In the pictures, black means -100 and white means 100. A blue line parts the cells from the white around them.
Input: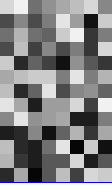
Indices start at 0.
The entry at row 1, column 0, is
-41
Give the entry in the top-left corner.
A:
69
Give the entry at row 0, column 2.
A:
-12
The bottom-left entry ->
-68
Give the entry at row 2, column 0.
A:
-12
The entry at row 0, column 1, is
89
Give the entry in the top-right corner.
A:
6
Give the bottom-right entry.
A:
59

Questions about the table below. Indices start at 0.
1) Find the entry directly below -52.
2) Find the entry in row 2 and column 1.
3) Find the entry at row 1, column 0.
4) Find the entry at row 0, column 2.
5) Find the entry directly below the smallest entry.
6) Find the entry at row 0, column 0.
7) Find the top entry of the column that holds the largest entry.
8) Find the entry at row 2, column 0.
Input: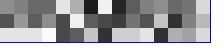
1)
62
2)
79
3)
-35
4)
-18
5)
-27
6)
11
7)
-18
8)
79

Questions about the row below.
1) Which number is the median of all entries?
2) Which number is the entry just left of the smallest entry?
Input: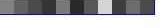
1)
-32
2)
-6

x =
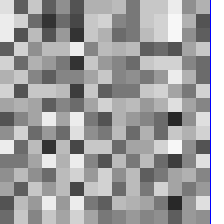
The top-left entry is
75
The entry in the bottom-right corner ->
12
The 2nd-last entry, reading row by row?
20
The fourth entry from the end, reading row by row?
12
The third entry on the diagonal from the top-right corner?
94
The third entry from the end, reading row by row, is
-26
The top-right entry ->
39
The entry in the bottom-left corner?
-16
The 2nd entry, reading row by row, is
-26
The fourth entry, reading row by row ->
-26
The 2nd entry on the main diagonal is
65
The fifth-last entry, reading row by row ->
4
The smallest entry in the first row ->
-35
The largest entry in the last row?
65
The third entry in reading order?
56

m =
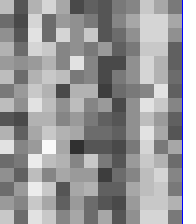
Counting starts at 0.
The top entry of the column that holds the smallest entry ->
-43
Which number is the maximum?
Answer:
95
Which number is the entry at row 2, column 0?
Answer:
13
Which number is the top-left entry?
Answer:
48
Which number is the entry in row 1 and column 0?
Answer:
-15
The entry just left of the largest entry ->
21
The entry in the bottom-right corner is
-5
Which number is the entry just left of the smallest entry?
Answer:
31
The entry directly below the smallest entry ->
4
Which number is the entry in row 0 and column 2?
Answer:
40
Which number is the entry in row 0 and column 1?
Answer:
-33
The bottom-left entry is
57
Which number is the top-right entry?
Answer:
-5
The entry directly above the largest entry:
57
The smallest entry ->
-62
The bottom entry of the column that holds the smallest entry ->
31
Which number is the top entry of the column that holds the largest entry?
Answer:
67

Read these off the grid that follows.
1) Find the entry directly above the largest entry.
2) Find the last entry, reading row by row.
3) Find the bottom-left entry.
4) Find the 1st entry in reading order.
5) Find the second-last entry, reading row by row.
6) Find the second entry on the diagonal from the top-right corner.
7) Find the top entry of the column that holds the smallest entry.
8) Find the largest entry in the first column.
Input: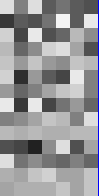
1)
-10
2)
54
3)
29
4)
74
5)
29
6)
-29
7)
74
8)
83

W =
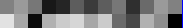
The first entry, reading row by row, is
1
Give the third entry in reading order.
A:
-7
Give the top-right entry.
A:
1
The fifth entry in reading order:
-71
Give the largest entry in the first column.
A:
77
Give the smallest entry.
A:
-99
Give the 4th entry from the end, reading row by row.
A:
-44

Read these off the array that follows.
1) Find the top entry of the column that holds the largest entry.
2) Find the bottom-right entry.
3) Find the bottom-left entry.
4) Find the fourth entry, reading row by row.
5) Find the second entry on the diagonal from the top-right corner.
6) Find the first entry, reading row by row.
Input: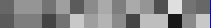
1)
75
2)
57
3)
-29
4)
-10
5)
9
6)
-19

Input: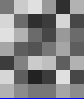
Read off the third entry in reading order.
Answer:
76
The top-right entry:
40
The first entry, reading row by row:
-7
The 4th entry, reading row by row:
20
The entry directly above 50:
-7
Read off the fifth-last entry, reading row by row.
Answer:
10
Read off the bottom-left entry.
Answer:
40
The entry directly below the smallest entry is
-7
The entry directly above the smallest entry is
59
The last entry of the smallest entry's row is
-44
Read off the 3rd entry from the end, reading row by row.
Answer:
-7
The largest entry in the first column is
76
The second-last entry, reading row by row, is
30
